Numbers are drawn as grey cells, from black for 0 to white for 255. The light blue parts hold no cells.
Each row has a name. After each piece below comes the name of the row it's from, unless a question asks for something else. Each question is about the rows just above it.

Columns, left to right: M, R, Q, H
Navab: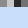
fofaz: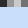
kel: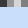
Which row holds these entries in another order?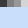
kel
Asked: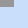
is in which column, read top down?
R
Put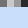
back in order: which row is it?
fofaz

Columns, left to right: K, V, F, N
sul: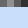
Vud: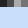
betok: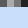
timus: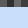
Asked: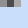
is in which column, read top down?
V
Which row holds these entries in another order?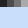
Vud
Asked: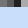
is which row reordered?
betok

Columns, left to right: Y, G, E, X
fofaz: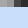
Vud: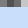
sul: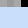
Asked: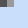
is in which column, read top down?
G
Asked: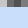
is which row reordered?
Vud

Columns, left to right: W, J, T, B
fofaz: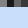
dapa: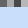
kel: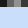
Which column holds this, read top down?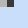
B
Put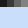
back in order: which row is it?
fofaz
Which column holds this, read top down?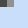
T
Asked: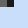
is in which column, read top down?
W

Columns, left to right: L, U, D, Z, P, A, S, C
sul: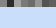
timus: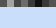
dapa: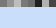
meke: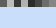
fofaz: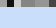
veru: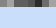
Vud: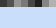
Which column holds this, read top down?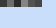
P
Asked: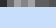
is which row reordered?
veru

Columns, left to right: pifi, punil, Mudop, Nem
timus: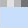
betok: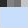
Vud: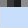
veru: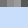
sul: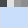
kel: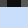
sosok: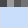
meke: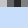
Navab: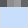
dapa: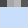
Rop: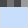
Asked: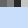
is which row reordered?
meke
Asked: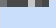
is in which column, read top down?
pifi
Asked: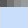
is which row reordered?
veru
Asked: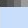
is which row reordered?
sosok
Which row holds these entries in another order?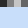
meke
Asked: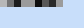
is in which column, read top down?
Mudop
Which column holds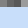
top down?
Nem

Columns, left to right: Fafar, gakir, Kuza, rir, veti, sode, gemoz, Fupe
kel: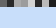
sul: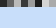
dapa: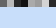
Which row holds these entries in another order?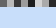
sul
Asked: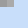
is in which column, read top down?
veti
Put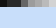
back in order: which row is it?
dapa
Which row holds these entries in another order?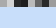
kel

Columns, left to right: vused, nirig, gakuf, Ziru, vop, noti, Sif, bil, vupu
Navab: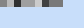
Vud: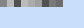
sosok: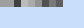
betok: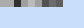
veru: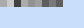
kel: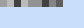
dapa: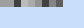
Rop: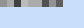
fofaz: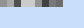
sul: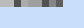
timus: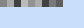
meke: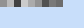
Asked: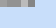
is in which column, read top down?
vused
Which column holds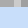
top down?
vop

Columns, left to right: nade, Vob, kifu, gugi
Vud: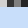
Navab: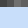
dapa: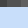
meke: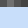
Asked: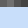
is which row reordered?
Navab
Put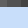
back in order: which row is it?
dapa

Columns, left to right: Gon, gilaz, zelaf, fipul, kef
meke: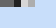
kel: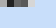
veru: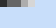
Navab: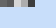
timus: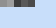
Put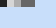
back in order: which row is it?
meke
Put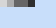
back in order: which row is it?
veru
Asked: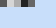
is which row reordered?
kel
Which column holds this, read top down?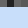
gilaz
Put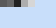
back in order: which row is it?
kel
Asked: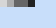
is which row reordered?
meke

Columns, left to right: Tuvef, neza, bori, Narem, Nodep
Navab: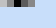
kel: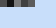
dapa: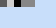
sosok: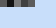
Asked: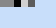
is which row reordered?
dapa
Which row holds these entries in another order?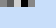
dapa
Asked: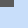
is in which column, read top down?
Tuvef
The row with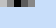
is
Navab
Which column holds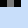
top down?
bori
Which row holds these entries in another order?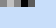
Navab
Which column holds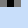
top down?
bori

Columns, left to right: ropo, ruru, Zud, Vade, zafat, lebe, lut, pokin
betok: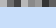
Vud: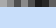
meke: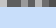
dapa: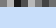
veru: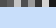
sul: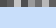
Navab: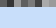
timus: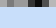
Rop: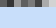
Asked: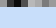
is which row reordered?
timus
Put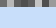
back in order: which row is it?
sul
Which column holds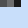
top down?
pokin

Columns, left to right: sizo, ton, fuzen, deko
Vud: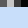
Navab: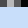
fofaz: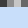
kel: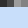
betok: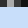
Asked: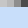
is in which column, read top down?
ton
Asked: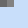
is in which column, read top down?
deko
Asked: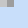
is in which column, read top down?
fuzen

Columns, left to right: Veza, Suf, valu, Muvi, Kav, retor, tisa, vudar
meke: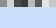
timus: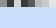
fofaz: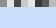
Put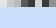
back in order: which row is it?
timus
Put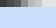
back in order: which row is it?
fofaz
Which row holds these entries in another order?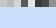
meke

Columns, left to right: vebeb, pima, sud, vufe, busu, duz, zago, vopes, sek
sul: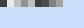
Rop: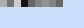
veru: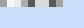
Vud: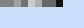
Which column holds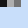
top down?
vufe
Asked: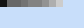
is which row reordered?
Rop

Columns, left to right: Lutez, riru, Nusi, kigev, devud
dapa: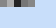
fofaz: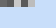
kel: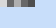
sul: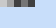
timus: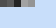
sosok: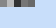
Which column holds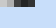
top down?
Nusi
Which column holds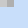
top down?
Nusi
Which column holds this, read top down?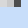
Lutez
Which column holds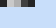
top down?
Nusi
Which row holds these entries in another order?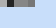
dapa
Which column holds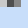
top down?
Lutez

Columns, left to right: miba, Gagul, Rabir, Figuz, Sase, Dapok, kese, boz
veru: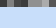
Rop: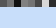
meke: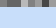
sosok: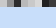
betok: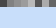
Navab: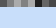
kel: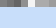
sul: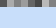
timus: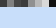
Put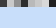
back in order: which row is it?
sosok
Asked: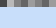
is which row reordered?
meke
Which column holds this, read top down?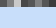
miba
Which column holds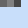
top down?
Rabir
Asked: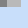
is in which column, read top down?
Figuz
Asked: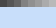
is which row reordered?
betok

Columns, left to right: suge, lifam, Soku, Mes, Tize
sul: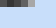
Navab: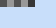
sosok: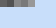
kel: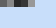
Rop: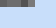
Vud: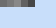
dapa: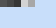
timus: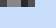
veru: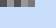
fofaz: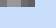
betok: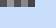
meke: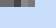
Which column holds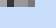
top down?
Tize
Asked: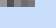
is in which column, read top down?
lifam

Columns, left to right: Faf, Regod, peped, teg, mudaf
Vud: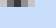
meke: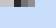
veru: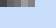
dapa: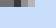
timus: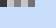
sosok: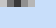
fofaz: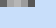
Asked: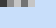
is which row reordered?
Vud
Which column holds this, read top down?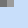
teg
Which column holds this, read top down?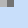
mudaf
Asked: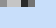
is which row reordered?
meke
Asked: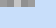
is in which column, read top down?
teg
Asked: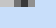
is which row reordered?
Vud
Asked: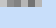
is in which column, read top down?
mudaf

